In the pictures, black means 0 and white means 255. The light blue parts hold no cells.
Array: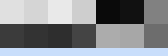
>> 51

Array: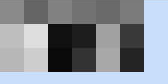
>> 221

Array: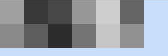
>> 93

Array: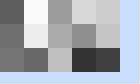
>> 237

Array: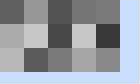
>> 199

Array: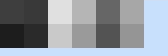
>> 42

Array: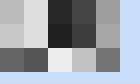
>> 221

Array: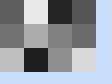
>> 172

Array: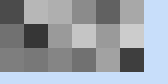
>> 54

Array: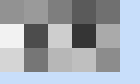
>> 76
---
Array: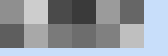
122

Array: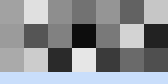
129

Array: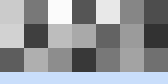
189

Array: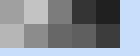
103

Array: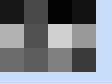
208

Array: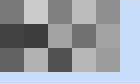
163

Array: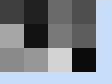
121

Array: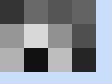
144

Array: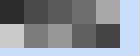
152

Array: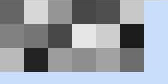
71
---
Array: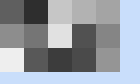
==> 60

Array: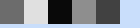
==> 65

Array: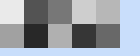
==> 54

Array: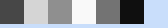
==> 71

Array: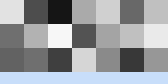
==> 56

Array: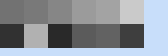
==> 49

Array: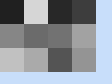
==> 40
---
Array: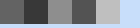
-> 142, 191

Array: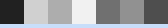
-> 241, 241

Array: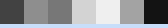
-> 211, 239

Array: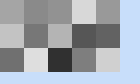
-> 180, 222

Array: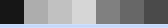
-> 215, 215

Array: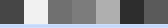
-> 124, 240

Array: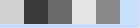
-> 106, 230
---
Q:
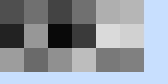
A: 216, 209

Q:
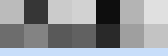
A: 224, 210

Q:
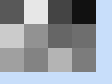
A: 231, 203

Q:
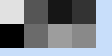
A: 225, 157

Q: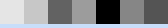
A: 229, 199

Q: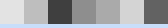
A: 227, 212

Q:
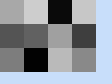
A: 205, 199

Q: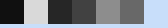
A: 217, 141

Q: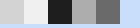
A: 240, 211

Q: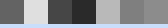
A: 223, 185
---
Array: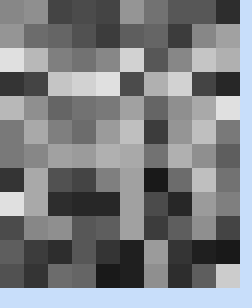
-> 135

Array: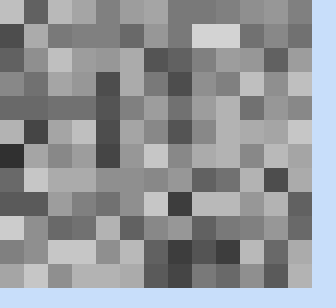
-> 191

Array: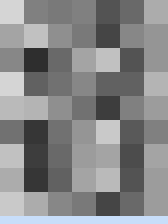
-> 213

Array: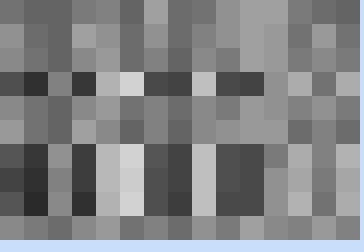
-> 114

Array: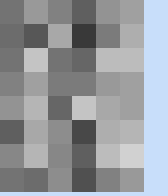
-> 115

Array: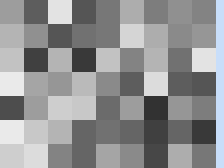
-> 157

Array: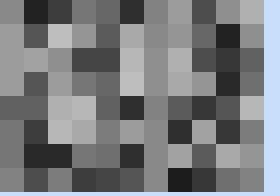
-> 137
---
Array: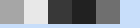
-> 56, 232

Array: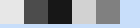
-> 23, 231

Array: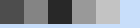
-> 40, 195

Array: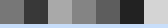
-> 132, 212

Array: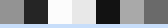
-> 232, 252

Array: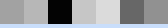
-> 198, 219

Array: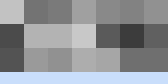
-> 201, 201

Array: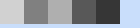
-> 175, 208

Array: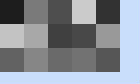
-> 64, 203

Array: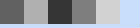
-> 53, 210
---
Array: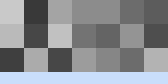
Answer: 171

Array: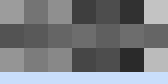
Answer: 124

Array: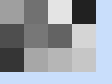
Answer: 167

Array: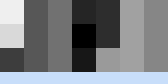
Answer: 87

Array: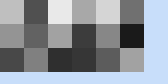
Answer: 128

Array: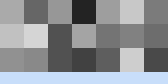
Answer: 137
